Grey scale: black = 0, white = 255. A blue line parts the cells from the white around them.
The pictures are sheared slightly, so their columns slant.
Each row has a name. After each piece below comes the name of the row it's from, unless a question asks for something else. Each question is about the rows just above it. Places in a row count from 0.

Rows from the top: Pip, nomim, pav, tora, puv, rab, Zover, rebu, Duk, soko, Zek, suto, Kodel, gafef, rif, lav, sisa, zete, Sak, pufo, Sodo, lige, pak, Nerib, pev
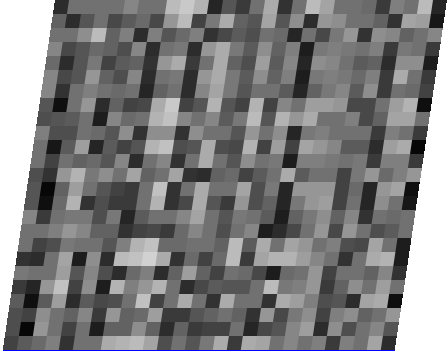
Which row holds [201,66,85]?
rebu
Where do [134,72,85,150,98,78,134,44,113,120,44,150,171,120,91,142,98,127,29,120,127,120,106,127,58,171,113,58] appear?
rab
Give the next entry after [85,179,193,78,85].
[171]

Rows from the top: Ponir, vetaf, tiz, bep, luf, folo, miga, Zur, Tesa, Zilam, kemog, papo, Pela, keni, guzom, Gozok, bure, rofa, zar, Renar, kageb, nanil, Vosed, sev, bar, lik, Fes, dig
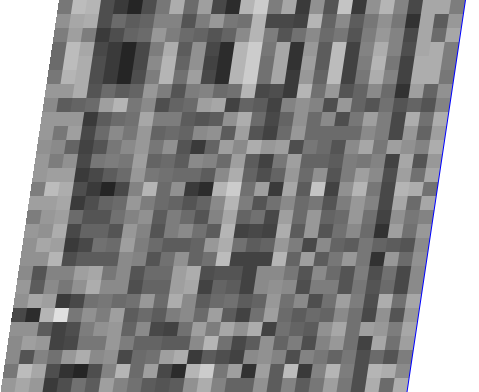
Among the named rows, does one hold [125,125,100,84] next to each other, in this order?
no
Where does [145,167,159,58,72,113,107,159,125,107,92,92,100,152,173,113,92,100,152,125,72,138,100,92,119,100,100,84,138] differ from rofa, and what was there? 26, [92]
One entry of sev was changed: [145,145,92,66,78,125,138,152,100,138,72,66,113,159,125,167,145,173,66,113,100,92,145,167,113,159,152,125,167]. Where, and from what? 6, [145]
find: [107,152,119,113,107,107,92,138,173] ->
Pela
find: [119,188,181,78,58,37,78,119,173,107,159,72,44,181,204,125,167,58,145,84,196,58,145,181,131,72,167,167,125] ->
Ponir

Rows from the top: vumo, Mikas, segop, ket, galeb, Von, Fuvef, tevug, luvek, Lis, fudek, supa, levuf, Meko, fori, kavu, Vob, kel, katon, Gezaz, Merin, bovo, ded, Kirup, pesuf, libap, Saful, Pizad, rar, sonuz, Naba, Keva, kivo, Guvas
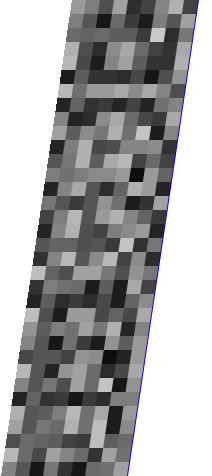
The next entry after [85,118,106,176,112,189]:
[28]
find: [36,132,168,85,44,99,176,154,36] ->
Meko

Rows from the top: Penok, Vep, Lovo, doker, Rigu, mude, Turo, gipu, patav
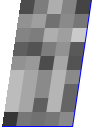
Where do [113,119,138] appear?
patav
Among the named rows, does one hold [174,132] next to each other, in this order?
yes
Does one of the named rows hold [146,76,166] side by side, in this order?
no

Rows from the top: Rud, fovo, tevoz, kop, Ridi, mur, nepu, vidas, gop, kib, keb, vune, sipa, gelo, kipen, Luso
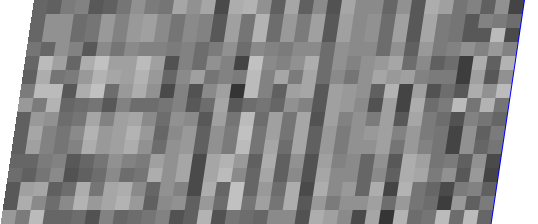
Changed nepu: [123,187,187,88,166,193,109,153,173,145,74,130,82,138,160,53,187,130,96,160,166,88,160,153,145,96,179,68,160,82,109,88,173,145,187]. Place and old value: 4, [173]
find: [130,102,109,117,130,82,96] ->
Luso
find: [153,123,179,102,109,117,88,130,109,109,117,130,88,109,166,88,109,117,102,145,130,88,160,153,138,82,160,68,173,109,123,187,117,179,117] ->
vidas
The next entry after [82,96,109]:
[138]
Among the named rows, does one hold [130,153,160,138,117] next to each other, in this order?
yes
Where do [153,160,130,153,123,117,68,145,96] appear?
kib

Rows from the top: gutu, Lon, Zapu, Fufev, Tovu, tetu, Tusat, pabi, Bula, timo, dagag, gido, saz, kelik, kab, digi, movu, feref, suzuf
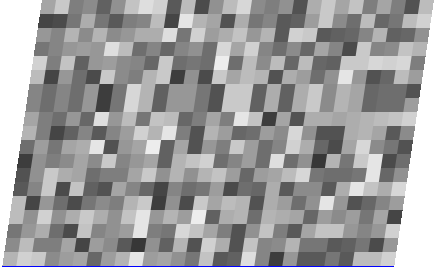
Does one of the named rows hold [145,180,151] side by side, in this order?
no
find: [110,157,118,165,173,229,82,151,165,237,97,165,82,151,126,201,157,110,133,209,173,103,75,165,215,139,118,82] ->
dagag
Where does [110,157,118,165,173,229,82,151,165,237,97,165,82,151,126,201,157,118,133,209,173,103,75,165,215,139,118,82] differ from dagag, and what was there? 17, [110]
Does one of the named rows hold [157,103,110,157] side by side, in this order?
yes
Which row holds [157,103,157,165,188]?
saz

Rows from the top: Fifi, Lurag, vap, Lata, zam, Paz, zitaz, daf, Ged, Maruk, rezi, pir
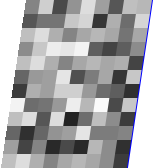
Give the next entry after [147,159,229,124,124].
[132]
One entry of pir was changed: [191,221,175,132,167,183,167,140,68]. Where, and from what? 8, [60]
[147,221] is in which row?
Fifi
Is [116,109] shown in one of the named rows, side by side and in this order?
no
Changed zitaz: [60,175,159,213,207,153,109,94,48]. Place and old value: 3, [207]
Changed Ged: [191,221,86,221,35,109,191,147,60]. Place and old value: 7, [140]
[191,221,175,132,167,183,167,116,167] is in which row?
vap

